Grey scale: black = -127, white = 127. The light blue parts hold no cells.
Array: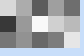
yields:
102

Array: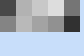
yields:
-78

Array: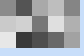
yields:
34

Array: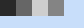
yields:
4

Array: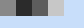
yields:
71

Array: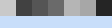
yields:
-90
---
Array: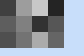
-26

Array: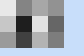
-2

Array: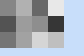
63

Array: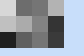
-69

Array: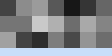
-18

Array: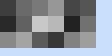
30

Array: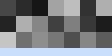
-35

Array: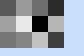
-65

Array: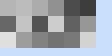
82

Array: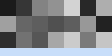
69
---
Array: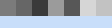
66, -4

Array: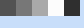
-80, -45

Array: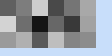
40, 26

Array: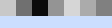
1, 72

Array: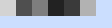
49, 83

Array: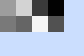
-124, -5

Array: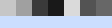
-23, 69
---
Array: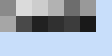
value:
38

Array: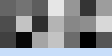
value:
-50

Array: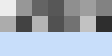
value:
44

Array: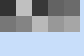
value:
-8

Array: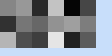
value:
-78

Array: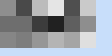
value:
-17

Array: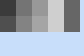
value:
-48
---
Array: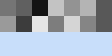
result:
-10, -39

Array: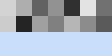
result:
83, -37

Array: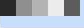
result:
-86, -35

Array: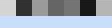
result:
84, 53

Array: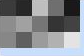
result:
-68, 99

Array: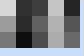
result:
87, -22

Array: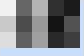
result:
113, -65

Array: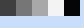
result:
-64, -122
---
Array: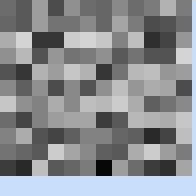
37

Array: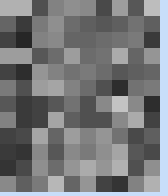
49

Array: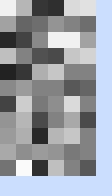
-40

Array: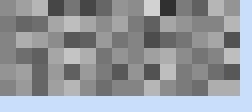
46

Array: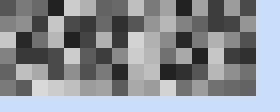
-28

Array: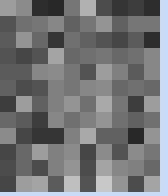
35

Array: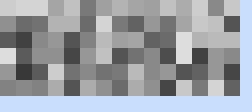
-28

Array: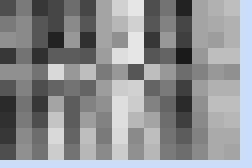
36

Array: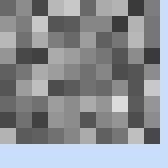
-56
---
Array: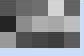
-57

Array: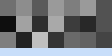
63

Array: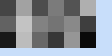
-23

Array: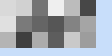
44

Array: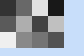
-11

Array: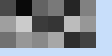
9

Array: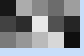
58

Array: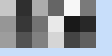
1
